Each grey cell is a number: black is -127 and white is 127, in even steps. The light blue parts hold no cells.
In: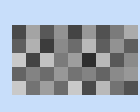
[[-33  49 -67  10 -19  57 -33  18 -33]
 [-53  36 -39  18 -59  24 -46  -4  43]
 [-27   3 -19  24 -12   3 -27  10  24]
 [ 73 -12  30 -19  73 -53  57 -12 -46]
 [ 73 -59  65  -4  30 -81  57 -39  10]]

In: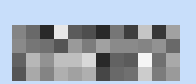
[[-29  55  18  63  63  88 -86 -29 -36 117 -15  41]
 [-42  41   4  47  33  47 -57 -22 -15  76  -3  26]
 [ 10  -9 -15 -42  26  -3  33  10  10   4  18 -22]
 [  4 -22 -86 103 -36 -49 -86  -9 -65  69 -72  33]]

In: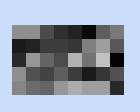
[[ -86   22  -26  -52   50  -12   65 -124]
 [  14   14  -52  -80  -93 -117  -33   -6]
 [   6  -19  -26   22   44   30   30  -86]
 [  14  -46  -60  -33  -66 -101  -73  -46]
 [-101  -93  -66  -66  -73    0   30  -40]]

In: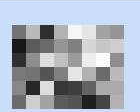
[[ -20   78   35  -36  -43  -96  -59   50]
 [ -12   58  -80   50  117  101   35   21]
 [ -80   14   93   64   27  109  124   14]
 [  -6  -12  -43    0  101   50  -20   58]
 [-103  -36  -20   21    0   86   71   78]
 [   7  -88   93  -72  -65  -28   42   42]]

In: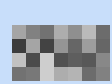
[[-67  37 -60  21 -25  29 -25]
 [ 37   1 -13  45  15  58 -19]
 [-13  -7  78  45  52 -19   1]
 [ 65 -52  78 -46 -33 -39   8]]

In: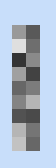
[[  4  53]
 [-75  10]
 [-24  -3]
 [ 53 -10]
 [ 95 -17]
 [ 66 -24]
 [ 25 -38]
 [-45 -53]
 [ 32 -61]]

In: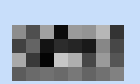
[[ -35  -21  -14  -21   -7  -27  -14    1]
 [ -62  -27 -108  -83  -90 -102    7  -56]
 [  13  -48   33 -115   26   20   55  -76]
 [  41  -70 -123   70   47  -56   26  -42]]

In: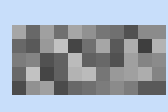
[[-23  66 -58 -30  51  59  -9  25  32  45   4]
 [-52  17  32 -52 -23 -15  -3  11  -3 -38 -38]
 [ -3   4 -46 -30  59 -30 -23 -46  32   4  11]
 [ 38 -23  32 -15  38  17  -9 -15 -46  11  11]
 [-23 -38  25  66 -58 -15  38 -38  45 -65  51]]

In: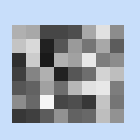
[[  68   89  -94  -41   26  -10   40  -35]
 [ -80   76 -102   48   33  104   -2   12]
 [  48   40  -57  -57  -49   40   97   12]
 [ -64    4   48  -94  -41  -17   83   62]
 [  12  -23  118  -57  -49  -72   68  -10]
 [ -41  -29   33  -17   55   97  104   -2]
 [ -72  -64  -35   18  -29  -23   62   18]]
